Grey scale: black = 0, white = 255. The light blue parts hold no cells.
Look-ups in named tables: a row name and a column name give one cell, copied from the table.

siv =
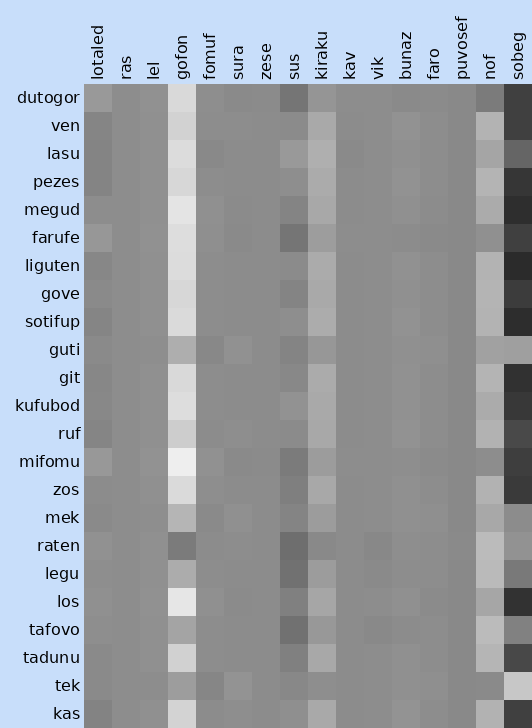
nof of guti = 161
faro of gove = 141
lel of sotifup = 144
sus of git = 136
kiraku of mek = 156
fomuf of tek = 134
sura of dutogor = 138
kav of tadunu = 140
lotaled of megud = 141
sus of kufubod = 146
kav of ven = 140
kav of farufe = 141
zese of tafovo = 140
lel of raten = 144
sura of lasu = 140
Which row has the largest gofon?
mifomu

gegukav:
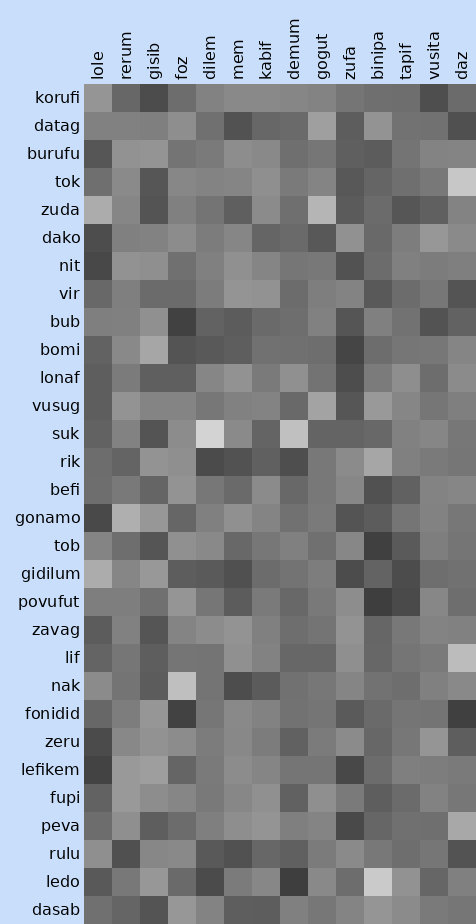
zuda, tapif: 86
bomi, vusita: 119
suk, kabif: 100
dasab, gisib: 84
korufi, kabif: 137
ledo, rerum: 120
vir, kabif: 146
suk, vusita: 134
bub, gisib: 144
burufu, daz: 132
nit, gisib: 143
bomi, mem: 94
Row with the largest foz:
nak

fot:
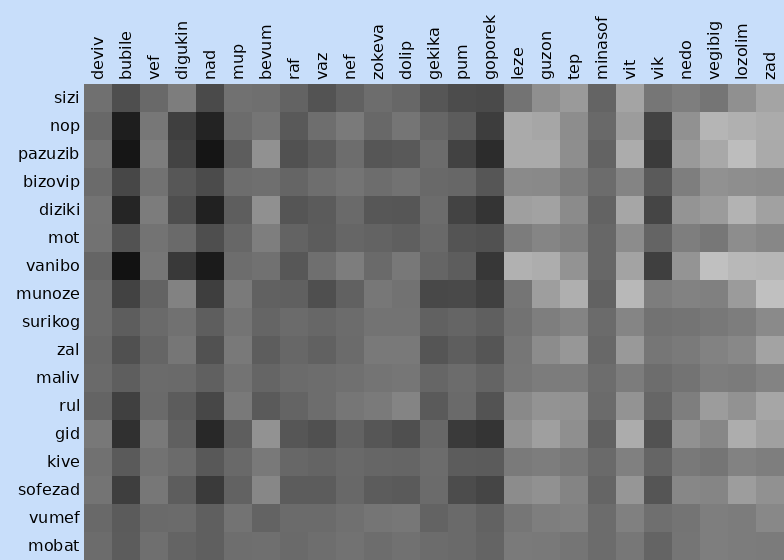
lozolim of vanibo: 184
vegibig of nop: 181
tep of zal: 151
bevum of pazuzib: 145
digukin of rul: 92
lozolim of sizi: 144
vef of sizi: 105
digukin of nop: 63
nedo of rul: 126
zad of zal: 163
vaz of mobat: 110
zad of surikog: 138

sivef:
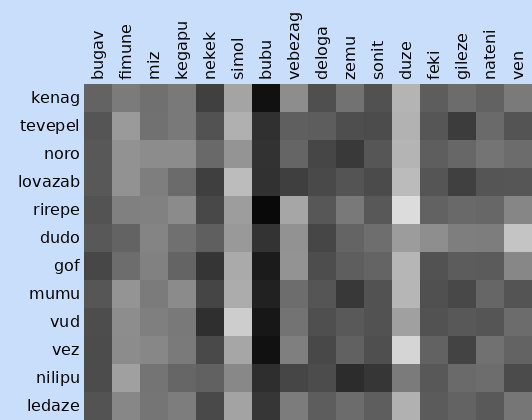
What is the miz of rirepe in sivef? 129
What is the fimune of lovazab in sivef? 146
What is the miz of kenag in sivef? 112
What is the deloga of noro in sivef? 70
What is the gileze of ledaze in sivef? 99
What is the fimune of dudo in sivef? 99
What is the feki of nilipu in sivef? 88
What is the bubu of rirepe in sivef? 9
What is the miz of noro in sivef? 140
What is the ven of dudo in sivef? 196
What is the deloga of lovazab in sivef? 73
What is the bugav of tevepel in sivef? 85
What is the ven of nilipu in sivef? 75
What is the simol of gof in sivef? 170
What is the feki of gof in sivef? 82
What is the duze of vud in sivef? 160
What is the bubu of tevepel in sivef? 48

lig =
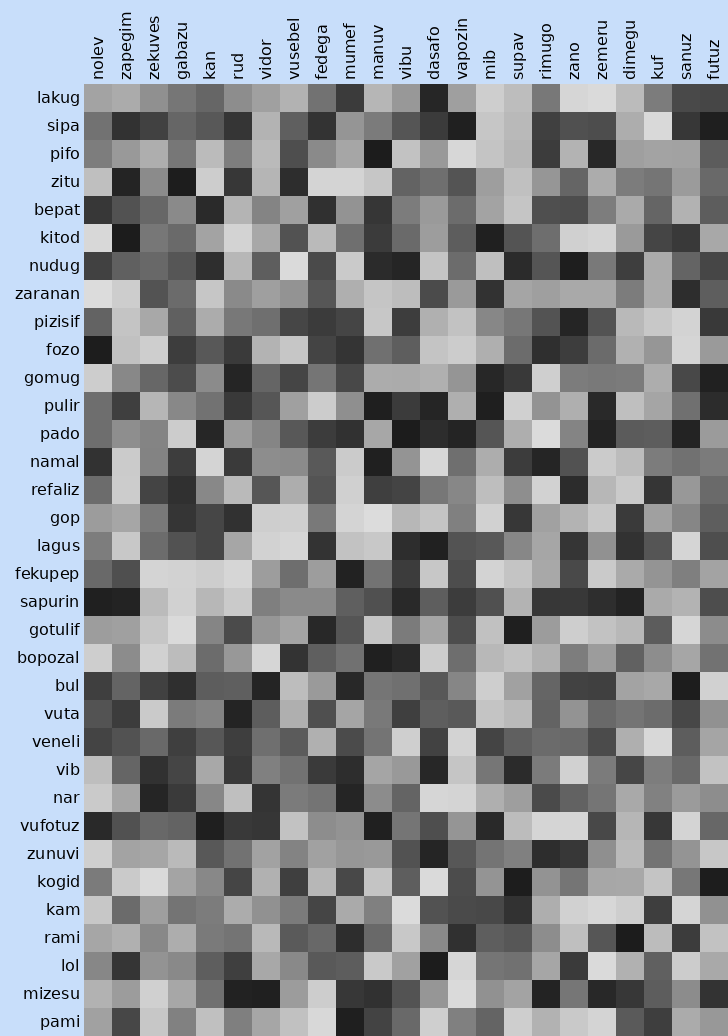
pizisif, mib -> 135
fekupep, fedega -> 157
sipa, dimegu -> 173
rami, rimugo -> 141
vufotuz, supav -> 188
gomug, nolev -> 205
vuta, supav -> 186
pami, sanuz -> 171
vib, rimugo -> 123
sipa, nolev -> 114
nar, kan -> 135
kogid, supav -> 29
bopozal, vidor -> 214
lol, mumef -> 93
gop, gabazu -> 53
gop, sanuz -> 134
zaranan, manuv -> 197
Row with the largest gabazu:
gotulif

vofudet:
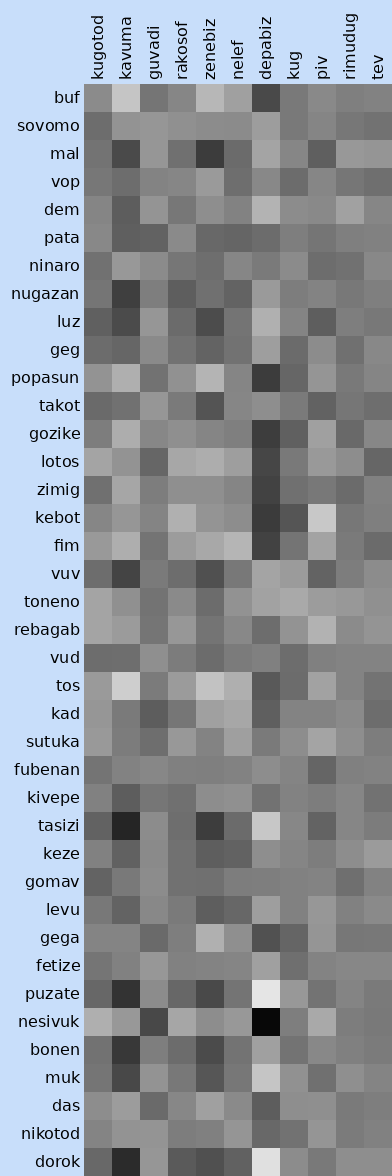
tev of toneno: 144
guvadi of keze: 138
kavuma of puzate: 51
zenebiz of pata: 104
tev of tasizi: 124
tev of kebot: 127
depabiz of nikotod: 104
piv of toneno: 156
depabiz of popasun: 60
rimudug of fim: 122
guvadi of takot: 150
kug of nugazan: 125
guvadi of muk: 147
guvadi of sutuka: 110
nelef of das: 138
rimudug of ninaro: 113
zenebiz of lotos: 173
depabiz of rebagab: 109
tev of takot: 110
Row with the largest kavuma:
tos

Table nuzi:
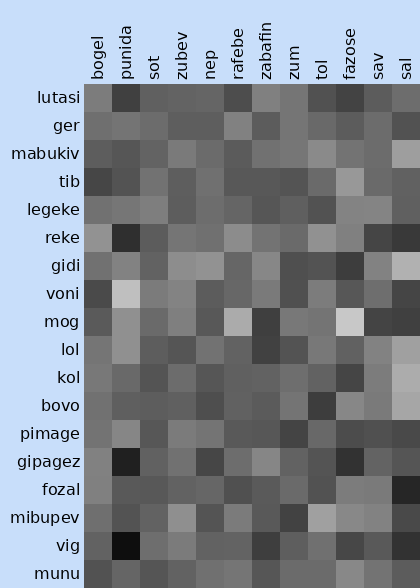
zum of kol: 110
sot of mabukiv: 99
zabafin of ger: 92
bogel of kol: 120
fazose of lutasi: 67
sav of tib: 106
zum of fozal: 106
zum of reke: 106
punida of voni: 191
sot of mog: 106
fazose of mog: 200
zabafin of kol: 98
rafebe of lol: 98
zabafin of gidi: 135
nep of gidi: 146
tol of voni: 124
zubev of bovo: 96
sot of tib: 114
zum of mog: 120
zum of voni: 80
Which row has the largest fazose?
mog

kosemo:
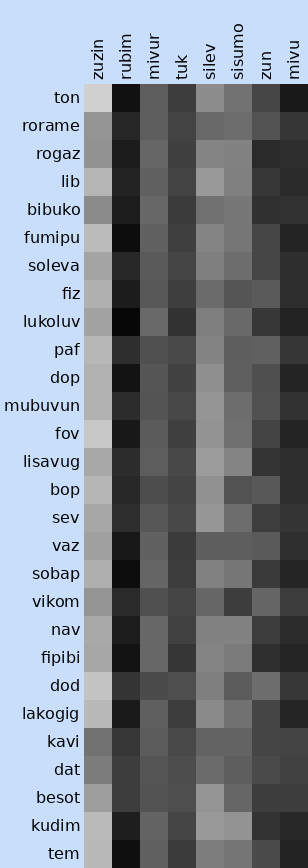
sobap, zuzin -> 175
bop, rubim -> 40
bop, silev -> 145
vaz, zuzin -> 160
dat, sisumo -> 93
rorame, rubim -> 38

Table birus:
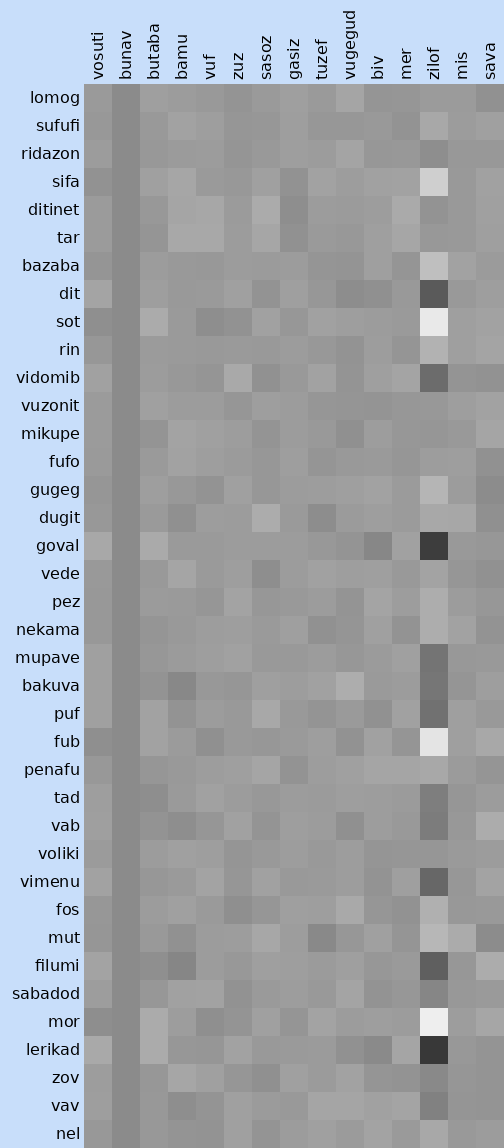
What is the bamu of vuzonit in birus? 156
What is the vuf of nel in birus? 147
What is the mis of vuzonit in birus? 158
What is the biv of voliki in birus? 149
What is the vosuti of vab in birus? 159
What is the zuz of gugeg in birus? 160
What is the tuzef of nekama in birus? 145
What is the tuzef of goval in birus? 152
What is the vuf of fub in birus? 144
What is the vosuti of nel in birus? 152
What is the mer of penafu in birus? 165
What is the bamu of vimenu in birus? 154
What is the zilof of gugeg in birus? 181
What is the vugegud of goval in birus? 148
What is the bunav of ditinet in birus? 139
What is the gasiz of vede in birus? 156
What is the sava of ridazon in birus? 152
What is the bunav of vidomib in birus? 139
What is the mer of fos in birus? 146
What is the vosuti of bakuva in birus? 160
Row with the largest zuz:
vidomib

